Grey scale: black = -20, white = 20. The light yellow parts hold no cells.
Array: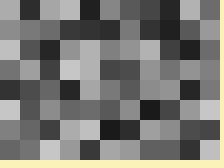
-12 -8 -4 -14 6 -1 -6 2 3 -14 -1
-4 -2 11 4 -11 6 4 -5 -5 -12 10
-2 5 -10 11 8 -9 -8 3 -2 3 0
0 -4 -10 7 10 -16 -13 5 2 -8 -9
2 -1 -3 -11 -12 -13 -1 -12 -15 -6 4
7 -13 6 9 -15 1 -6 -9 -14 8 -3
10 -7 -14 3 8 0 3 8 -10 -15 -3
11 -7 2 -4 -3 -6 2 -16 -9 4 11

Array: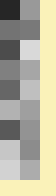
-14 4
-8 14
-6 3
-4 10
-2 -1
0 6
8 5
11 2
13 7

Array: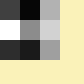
-13 -16 5
-10 -19 8
20 2 13

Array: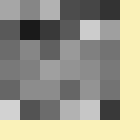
-6 -16 -11 -6 12 5
-4 2 2 -4 3 -2
-3 1 -5 4 0 -2
-1 0 5 3 2 -1
6 1 8 -8 -9 -12
13 -7 -3 8 11 -11

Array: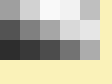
-13 -11 -8 -2 7
-7 0 6 14 16
5 13 19 18 10

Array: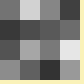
-11 -8 -6 -3
-7 6 -1 16
-2 13 1 -10
2 -5 -12 4

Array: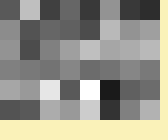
-7 -6 7 4 12 -12 0 8
-6 10 -10 -4 -11 3 -11 -13
0 -1 -2 1 -3 -2 1 -1
2 -7 -4 -5 -8 9 3 5
3 -8 0 5 10 6 7 9
6 4 16 -6 20 -16 -5 -3

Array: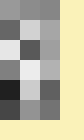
-15 12 -5
-9 3 -2
-4 13 6
0 17 8
4 2 1
16 -6 5

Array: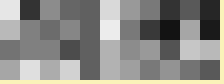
-2 0 0 -8 -5 8 2 4 -7 11 9
6 15 7 13 -5 8 5 -1 3 -2 -6
9 0 -3 1 -5 17 -1 -11 -17 6 -16
16 -12 2 -4 -5 14 4 -1 -12 -6 -14
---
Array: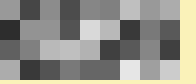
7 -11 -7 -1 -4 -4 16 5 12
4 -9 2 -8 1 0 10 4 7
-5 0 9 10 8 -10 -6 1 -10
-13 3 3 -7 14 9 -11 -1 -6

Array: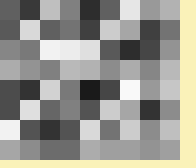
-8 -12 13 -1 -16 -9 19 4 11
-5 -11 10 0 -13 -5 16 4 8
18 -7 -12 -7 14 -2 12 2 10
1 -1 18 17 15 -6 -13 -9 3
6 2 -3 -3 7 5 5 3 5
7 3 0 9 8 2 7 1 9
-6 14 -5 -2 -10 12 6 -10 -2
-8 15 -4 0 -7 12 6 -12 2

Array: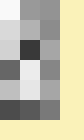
13 -11 6
-8 -6 -1
19 4 3
14 8 2
10 16 6
-4 17 1

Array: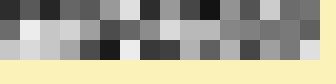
-13 -6 -14 -4 -6 4 15 -13 4 -9 -17 3 -7 12 -3 -2
11 14 11 6 -8 -16 17 -11 -10 8 -5 8 -9 5 -1 15
-3 17 11 13 5 -8 -4 2 14 9 9 1 0 -2 -1 -5

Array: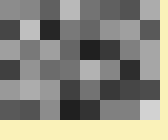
-6 -7 2 -15 -12 0 0 13
5 -1 5 -4 -15 -11 0 6
2 1 -5 9 -2 -5 -7 7
-10 3 -3 -2 8 1 -13 6
4 7 4 -10 -2 -11 -9 -8
-9 10 -14 -1 -4 3 5 -6

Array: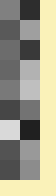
14 -15
0 -13
-3 -11
-9 -2
-8 2
-7 4
-6 5
-4 8
-1 10

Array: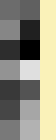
-13 -20
1 -15
-11 -7
-3 -5
-9 6
-1 8
3 15
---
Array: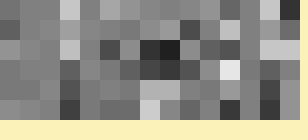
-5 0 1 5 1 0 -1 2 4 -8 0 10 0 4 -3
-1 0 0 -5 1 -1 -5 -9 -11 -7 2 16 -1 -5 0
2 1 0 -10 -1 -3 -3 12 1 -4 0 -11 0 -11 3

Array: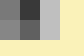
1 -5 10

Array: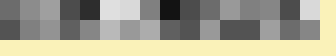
-7 0 3 -5 1 9 4 7 -5 -7 4 -7 -7 5 -3 1

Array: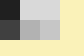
-10 8 11

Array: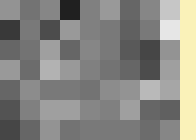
-11 -1 -8 4 0 -1 -5 -1 16
4 -3 8 4 0 -2 -4 -8 5
-7 0 5 5 1 0 5 -4 -5

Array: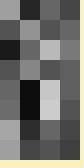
-7 3 -7 -4
-7 1 -7 -5
-3 -18 12 -7
5 -9 -7 -10

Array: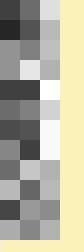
-14 -7 9
3 16 8
-3 0 13
1 -10 19
9 -4 9
7 1 8
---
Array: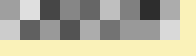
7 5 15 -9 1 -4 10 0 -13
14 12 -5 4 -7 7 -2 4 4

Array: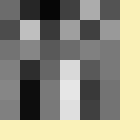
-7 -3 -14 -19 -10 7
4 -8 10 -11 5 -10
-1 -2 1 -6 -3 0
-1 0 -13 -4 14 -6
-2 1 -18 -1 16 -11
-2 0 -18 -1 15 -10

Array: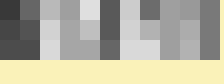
-1 -11 -4 9 5 15 -6 12 -3 5 4
-1 -9 -7 13 6 10 -6 13 8 5 7
-1 -8 -8 14 6 6 -4 14 14 5 8

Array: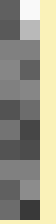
19 -5
9 -6
0 0
-5 1
1 0
-3 -7
-9 -2
-8 -7
0 0
2 -5
-11 -3

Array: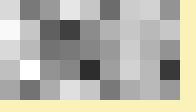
3 14 -1 4 16 11 -3 12 13
11 19 11 -5 -10 2 8 11 9
3 14 9 -2 -1 1 4 12 8
-11 10 20 3 1 -13 5 13 9
4 6 -2 7 15 11 -1 7 9

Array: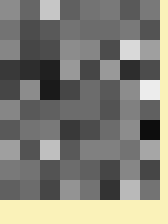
-1 2 -4 11 -5 -2 -1 -6
-7 -2 -8 -6 -2 -3 -3 -1
5 1 -9 -8 2 1 -8 14
-8 -11 -13 -15 4 -9 4 -13
17 -9 2 -16 -9 -3 -6 2
-5 1 -6 -5 -3 -3 -7 0
-18 -6 -2 -1 -11 -8 -3 2
6 5 -7 10 -6 0 0 -2
-9 -1 -2 -7 -3 -5 -9 1
-2 -5 -3 -9 3 -2 -12 9

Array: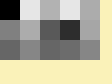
7 -20 16 8 16
6 0 7 -6 -13
1 -4 1 -4 -3

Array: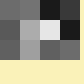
-11 -3 -2 -16
-16 -6 7 16
-3 -5 5 -5
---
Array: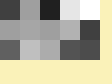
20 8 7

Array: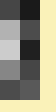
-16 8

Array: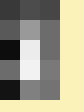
-9 4 -18

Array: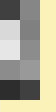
1 14

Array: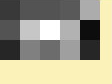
7 8 -3

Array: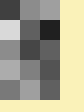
5 -5 2

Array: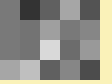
-7 -1 14 10
